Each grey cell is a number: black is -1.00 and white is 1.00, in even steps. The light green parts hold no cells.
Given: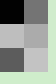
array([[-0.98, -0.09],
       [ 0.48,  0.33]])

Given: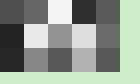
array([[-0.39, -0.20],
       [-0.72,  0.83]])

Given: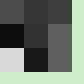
array([[-0.40, -0.57],
       [-0.90, -0.61]])

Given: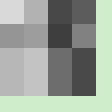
array([[0.70, 0.40],
       [0.18, 0.22]])

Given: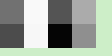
array([[-0.11,  0.95],
       [-0.40,  0.94]])

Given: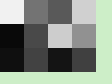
array([[ 0.89, -0.10],
       [-0.93, -0.43]])
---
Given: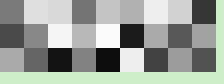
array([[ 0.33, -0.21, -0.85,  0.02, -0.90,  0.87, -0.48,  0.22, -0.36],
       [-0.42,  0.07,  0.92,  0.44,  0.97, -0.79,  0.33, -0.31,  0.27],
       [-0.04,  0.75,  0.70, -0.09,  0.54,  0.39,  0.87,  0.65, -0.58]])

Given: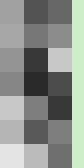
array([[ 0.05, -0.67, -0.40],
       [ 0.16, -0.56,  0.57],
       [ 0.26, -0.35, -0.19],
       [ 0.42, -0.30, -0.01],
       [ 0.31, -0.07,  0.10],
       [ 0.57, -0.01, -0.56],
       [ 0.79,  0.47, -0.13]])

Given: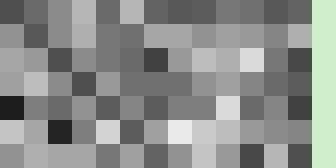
array([[ 0.14, -0.32,  0.09,  0.37, -0.06, -0.11,  0.31,  0.31,  0.14,
         0.25,  0.20,  0.04,  0.37],
       [-0.38, -0.17,  0.09,  0.42, -0.17,  0.42, -0.22, -0.32, -0.27,
        -0.06, -0.11, -0.32, -0.22],
       [-0.77, -0.01, -0.17,  0.14, -0.27,  0.04, -0.27, -0.01, -0.01,
         0.71, -0.17,  0.04, -0.49],
       [ 0.31,  0.20, -0.38,  0.09, -0.06, -0.17, -0.49,  0.20,  0.48,
         0.37,  0.71, -0.06, -0.44],
       [ 0.54,  0.31, -0.71, -0.01,  0.65, -0.27,  0.25,  0.83,  0.59,
         0.48,  0.20,  0.09,  0.04],
       [ 0.14,  0.37,  0.31,  0.31, -0.06,  0.25, -0.22,  0.14,  0.54,
         0.20, -0.44,  0.42, -0.38],
       [ 0.25,  0.48,  0.09, -0.38,  0.20, -0.11, -0.11, -0.11,  0.14,
         0.25,  0.04, -0.17, -0.27]])

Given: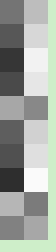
array([[ 0.42, -0.04],
       [ 0.30,  0.07],
       [ 0.01,  0.30],
       [-0.09,  0.48],
       [-0.26,  0.64],
       [-0.32,  0.69],
       [-0.37,  0.75],
       [-0.42,  0.80],
       [-0.58,  0.90],
       [-0.64,  0.96]])

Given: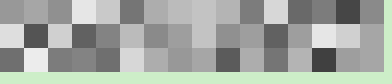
array([[ 0.74, -0.34,  0.63, -0.24,  0.03,  0.47,  0.08,  0.24,  0.53,
         0.13,  0.24, -0.24,  0.24,  0.80,  0.63,  0.30],
       [ 0.19,  0.30,  0.13,  0.80,  0.58, -0.08,  0.36,  0.47,  0.53,
         0.41, -0.03,  0.69, -0.18, -0.03, -0.45,  0.08],
       [-0.13,  0.85, -0.03,  0.03, -0.13,  0.69,  0.36,  0.19,  0.30,
        -0.29,  0.36, -0.08,  0.41, -0.50,  0.24,  0.30]])

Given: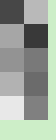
array([[ 0.30, -0.55],
       [ 0.40, -0.16],
       [ 0.15, -0.05],
       [ 0.82,  0.00],
       [-0.44,  0.45]])

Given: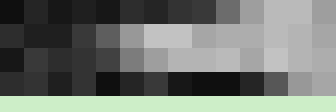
array([[-0.65, -0.76, -0.76, -0.55, -0.26,  0.19,  0.52,  0.52,  0.30,
         0.36,  0.36,  0.46,  0.41,  0.30],
       [-0.88, -0.71, -0.82, -0.76, -0.82, -0.65, -0.71, -0.60, -0.55,
        -0.15,  0.24,  0.46,  0.46,  0.24],
       [-0.65, -0.60, -0.76, -0.60, -0.88, -0.71, -0.55, -0.82, -0.88,
        -0.88, -0.71, -0.32,  0.19,  0.30],
       [-0.82, -0.55, -0.65, -0.60, -0.49, -0.03,  0.24,  0.41,  0.41,
         0.46,  0.30,  0.52,  0.41,  0.36]])

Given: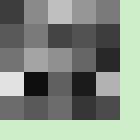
array([[ 0.77, -0.89, -0.25, -0.79,  0.40],
       [-0.15, -0.30, -0.15, -0.58, -0.41],
       [-0.30, -0.04, -0.47, -0.36, -0.52],
       [-0.52,  0.08,  0.50,  0.18, -0.04],
       [-0.10,  0.29,  0.13, -0.20, -0.69]])
